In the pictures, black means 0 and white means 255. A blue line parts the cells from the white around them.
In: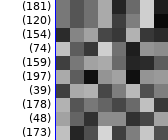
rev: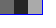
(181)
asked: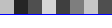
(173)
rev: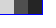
(173)
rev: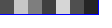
(173)

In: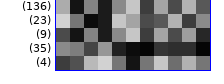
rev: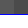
(23)
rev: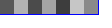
(136)
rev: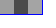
(9)
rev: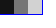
(4)
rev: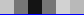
(4)
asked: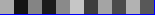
(136)

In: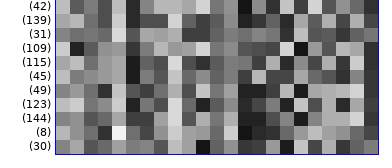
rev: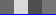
(123)
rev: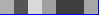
(144)
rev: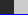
(139)
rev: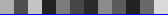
(123)
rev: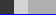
(144)
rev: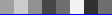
(8)

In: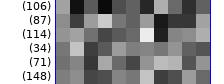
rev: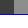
(87)
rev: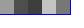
(148)
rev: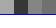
(71)

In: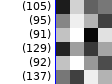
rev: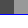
(92)
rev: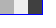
(137)
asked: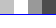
(92)
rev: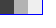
(95)
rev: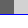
(105)
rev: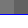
(105)
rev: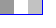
(92)

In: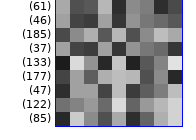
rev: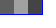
(177)
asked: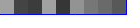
(46)
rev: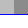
(185)
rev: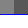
(133)
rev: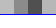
(185)

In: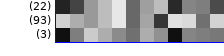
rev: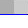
(3)
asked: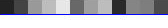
(22)
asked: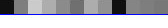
(3)
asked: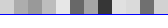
(93)

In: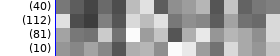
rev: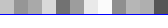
(10)
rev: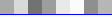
(10)

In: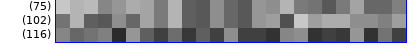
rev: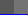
(75)
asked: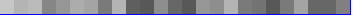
(75)
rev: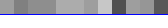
(102)
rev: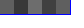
(116)
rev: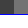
(116)

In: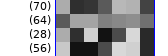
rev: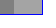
(64)
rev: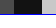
(56)
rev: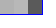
(70)
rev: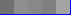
(64)
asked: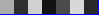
(28)
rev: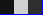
(28)
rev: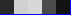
(56)

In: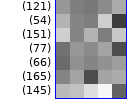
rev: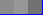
(77)
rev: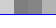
(54)
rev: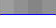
(66)
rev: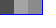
(77)
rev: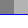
(151)
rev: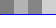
(151)
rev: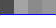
(77)

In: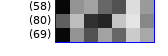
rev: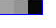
(58)
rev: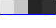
(80)
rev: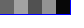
(69)
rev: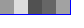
(58)
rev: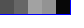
(58)

